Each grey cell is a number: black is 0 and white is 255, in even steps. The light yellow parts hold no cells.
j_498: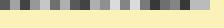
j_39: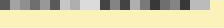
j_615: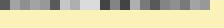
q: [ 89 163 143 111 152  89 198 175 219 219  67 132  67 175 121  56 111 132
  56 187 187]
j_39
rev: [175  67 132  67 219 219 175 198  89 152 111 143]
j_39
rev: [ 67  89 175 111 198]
j_498
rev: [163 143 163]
j_615
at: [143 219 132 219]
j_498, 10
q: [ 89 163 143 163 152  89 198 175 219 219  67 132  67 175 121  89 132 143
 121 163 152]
j_615
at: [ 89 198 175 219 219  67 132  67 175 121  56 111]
j_39, 5

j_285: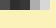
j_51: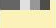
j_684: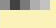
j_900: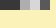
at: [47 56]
j_285, 1
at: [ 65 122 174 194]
j_684, 1
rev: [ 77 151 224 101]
j_51
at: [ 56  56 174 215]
j_900, 0
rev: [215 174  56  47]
j_285

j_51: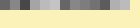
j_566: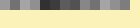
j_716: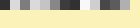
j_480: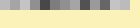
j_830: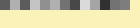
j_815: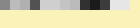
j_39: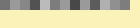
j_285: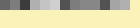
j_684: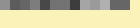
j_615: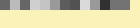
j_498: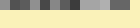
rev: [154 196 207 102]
j_615
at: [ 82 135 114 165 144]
j_566, 7

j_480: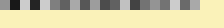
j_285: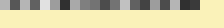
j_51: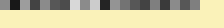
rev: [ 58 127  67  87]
j_51
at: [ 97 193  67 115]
j_480, 11

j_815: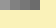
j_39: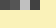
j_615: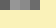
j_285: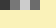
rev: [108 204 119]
j_285
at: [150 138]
j_615, 1
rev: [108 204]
j_285
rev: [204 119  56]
j_285
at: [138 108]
j_615, 2
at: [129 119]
j_815, 1
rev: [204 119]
j_285

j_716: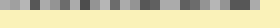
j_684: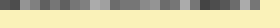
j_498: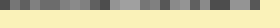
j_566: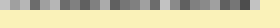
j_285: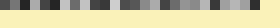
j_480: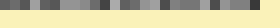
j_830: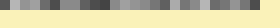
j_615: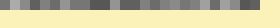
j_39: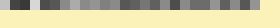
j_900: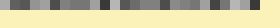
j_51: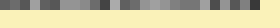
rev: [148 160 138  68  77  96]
j_830
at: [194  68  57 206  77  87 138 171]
j_285, 8
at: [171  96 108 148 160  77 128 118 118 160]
j_480, 11

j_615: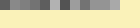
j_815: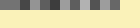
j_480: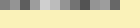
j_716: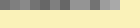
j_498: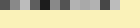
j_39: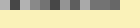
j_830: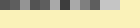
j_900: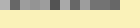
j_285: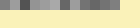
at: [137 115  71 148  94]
j_39, 3
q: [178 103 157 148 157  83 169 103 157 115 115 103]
j_900
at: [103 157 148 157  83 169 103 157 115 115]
j_900, 1
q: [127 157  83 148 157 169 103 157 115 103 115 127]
j_285

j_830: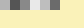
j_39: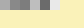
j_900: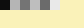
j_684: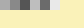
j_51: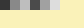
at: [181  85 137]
j_830, 0
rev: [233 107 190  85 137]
j_684

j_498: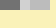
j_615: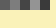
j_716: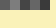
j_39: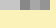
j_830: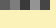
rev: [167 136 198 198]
j_39
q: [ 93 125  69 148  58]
j_615

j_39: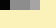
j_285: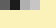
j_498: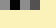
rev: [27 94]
j_285
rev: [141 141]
j_39
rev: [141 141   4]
j_39

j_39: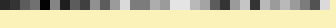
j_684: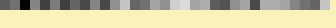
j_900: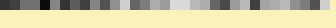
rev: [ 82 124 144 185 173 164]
j_900
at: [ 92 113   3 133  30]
j_39, 2
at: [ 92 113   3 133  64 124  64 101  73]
j_684, 0

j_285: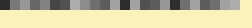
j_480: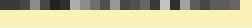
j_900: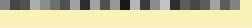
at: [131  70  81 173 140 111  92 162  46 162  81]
j_285, 4
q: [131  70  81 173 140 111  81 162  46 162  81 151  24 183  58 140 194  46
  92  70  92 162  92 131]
j_900
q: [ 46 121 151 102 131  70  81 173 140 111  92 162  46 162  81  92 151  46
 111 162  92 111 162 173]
j_285
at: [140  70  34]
j_480, 3
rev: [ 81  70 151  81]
j_480
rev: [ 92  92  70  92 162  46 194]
j_480

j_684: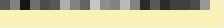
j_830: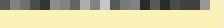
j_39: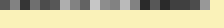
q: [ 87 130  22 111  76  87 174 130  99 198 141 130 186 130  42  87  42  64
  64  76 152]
j_684
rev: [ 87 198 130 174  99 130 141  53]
j_830
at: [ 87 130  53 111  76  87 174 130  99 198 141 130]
j_39, 0
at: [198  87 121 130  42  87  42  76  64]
j_830, 10
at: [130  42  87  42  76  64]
j_830, 13

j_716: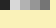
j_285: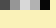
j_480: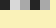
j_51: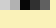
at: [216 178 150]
j_716, 1
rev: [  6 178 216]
j_285
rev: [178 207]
j_51
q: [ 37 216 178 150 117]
j_716
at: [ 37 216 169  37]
j_480, 0
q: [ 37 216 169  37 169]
j_480

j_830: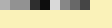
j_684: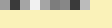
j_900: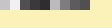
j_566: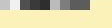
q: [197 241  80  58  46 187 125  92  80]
j_900
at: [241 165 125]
j_684, 3
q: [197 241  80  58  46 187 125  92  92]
j_566

